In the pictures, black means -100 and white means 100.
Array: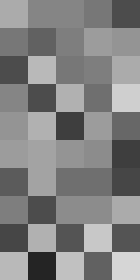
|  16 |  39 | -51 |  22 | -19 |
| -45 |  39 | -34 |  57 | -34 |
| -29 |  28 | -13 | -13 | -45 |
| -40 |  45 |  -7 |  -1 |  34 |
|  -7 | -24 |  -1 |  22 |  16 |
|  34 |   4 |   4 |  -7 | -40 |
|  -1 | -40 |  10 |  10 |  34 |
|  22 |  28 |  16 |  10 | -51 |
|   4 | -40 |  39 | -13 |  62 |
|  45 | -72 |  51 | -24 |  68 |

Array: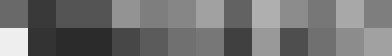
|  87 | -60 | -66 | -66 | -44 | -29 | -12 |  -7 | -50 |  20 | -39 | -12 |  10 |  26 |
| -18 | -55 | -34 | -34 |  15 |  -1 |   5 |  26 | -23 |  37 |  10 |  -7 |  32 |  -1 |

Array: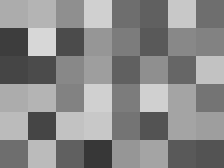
| -52 |  69 | -41 |  18 |  -3 | -30 |   7 |   2 |
| -14 |  47 | -25 | -57 |  18 |  29 | -30 | -35 |
|  35 |  41 |   2 |  63 |  -3 |  63 |  29 |  -9 |
| -46 | -41 |   7 |  24 | -25 |  12 | -20 |  52 |
|  35 |  41 |  12 |  63 | -14 | -25 |  57 | -14 |
|  47 | -46 |  52 |  57 |  -9 | -35 |  29 |  24 |

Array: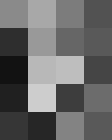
| -75 |  61 | -52 | -15 |
| -64 |  20 | -20 | -30 |
|   8 |  32 |  -3 | -36 |
| -58 | -70 |   3 | -30 |
| -86 |  44 |  49 | -46 |

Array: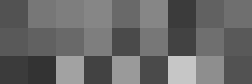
| -30 | -24 | -18 |  -1 | -42 |  -7 | -48 | -13 | -30 |
| -36 |  -7 |  -1 |   5 | -18 |   5 | -54 | -24 | -13 |
| -54 | -60 |  27 | -48 |  21 | -42 |  55 |  11 | -36 |

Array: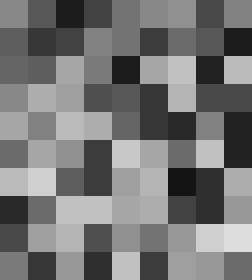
|   7 | -32 | -78 | -48 | -10 |   7 |  13 | -43 |   1 |
| -26 | -58 | -48 |   1 | -10 | -53 | -16 | -32 | -78 |
|  46 |  62 | -26 | -53 |  25 |  41 | -84 | -63 |  36 |
| -16 |  30 |  13 | -53 |  57 |  30 | -16 |  51 | -73 |
|  -4 | -58 |  19 | -63 |  51 | -53 |  25 |  19 | -16 |
|   7 |  36 |  25 | -38 | -32 | -58 |  41 | -43 | -43 |
| -21 | -26 |  30 |  -4 | -78 |  30 |  51 | -73 |  46 |
| -43 |  25 |  41 | -38 |  13 | -10 |  19 |  62 |  73 |
|  30 |   1 |  46 |  36 | -21 | -58 | -68 |   1 | -73 |
| -68 | -16 |  51 |  51 |  30 |  36 | -48 | -63 |  19 |

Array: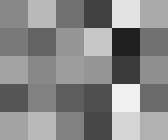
| -33 |   1 | -27 | -38 |  88 | -16 |
|   7 |  45 | -11 | -49 |  78 |  33 |
|  28 |  45 |   1 | -44 |  67 |  39 |
|  -5 | -22 |  17 |  56 | -75 | -11 |
|  28 |   7 |  23 |  17 | -54 |  12 |
